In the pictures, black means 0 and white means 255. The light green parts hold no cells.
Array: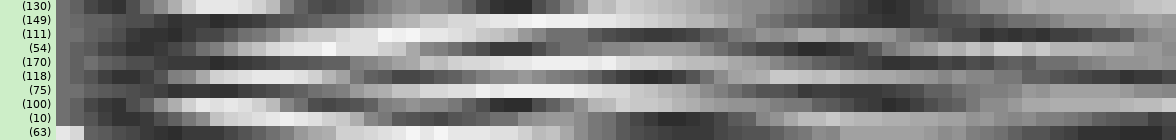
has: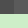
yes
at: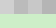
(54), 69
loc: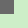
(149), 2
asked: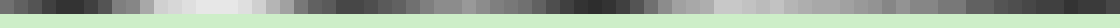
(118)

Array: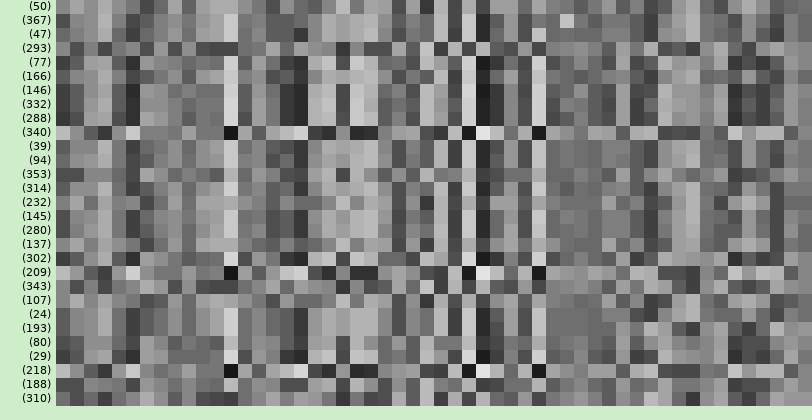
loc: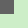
(50), 10
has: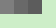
yes
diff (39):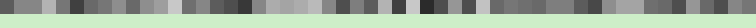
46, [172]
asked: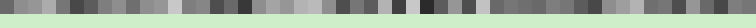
(94)
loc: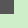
(29), 2
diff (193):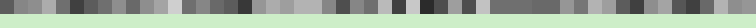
49, [92]

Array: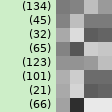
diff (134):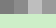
2, [131]
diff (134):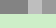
1, [123]
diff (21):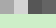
3, [93]
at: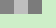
(45), 1

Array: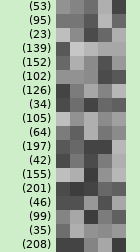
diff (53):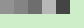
4, [175]
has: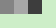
yes
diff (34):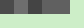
4, [104]
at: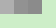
(35), 2
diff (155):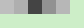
3, [61]

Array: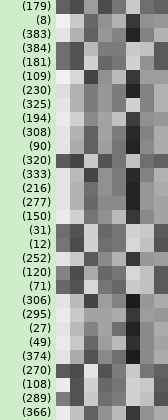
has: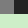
yes
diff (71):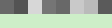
7, [193]
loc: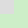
(230), 1

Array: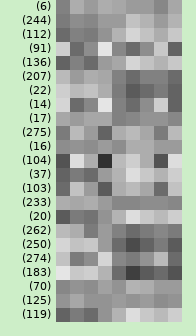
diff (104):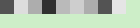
9, [221]
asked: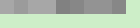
(17)
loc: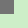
(20), 3
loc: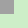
(70), 4

